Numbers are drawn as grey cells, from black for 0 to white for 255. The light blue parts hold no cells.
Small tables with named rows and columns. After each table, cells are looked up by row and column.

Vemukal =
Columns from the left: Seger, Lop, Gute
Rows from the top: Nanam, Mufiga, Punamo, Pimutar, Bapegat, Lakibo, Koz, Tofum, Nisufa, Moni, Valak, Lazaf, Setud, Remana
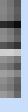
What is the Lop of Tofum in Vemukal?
208
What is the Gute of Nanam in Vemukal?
86
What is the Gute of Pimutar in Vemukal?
12
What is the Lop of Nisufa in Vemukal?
136
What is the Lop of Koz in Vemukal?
72
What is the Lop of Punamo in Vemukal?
116
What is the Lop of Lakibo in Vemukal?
127
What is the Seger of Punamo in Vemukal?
130
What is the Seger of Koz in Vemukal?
86

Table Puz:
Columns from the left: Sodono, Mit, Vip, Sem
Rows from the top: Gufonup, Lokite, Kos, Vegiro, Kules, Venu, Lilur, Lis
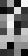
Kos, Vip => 87
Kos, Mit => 229
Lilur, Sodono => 180
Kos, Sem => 72
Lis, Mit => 52
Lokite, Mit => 31
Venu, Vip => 168

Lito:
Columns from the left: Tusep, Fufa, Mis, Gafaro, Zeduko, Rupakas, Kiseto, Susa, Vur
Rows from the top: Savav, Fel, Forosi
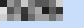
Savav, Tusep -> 34
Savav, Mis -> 114
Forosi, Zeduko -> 108
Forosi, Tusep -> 207
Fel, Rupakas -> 171
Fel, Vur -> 50
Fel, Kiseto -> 28
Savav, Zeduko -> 127
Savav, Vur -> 208
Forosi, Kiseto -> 159
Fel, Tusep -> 224
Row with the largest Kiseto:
Forosi

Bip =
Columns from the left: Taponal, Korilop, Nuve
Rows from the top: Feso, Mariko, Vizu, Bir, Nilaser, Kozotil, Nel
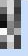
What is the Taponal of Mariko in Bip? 102
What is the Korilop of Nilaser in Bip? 123
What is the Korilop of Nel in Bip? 195
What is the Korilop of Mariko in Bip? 216
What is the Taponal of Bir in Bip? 14
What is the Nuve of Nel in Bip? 63
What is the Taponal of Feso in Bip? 180
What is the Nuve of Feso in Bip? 80
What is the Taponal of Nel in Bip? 66
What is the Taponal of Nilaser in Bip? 249
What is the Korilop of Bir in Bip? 135
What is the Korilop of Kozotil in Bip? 222

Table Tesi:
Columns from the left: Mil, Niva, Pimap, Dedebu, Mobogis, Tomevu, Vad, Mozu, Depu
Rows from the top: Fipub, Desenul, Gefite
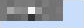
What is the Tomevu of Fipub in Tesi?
109
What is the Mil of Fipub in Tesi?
120
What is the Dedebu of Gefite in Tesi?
111
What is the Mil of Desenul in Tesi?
120
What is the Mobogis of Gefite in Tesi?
51
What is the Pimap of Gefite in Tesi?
100
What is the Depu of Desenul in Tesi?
122
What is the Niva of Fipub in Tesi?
110
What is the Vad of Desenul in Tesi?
113
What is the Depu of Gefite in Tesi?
117
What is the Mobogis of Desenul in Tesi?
245
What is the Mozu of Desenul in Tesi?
115
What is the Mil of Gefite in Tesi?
120
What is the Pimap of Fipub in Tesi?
123
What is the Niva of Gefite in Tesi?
95
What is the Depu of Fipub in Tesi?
117
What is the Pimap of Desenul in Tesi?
144
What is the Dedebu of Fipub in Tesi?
121
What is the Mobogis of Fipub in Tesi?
124

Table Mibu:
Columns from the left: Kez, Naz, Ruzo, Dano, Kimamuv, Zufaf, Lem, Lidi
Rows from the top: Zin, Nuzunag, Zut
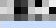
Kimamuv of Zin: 163
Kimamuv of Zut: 151
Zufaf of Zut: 92
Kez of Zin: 178
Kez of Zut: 159
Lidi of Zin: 239
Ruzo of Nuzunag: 3
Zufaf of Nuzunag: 224
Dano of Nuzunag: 27
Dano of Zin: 62
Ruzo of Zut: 66
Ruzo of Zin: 40
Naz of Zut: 165
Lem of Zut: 166
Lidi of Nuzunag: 12
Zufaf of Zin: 1
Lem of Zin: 186
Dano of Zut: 84
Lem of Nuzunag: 233

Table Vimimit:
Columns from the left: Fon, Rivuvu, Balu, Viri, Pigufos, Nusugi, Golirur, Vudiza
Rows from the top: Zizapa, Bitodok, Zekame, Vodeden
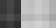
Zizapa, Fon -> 58
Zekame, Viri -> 185
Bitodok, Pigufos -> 195
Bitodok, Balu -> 50
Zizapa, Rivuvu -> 70
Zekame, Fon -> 67
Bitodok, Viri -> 198
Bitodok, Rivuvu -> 67
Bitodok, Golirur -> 195
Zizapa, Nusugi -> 201
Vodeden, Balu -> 46
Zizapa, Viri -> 196
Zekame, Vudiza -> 166
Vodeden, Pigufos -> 200

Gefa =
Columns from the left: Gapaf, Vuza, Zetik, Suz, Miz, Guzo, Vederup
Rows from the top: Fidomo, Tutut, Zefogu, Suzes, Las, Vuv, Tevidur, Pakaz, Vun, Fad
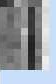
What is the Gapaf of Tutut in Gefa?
124
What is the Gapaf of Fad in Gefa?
126
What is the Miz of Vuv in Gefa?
39
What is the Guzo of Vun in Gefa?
105
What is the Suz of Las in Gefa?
192
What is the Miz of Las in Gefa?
59
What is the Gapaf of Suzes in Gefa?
122
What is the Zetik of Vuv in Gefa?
114
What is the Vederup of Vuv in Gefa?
225
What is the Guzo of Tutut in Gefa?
134
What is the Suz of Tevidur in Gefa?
161
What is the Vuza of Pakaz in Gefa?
119
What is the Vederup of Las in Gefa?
232
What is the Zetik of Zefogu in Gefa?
129
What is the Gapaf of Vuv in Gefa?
99
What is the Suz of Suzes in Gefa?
144
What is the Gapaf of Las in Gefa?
115

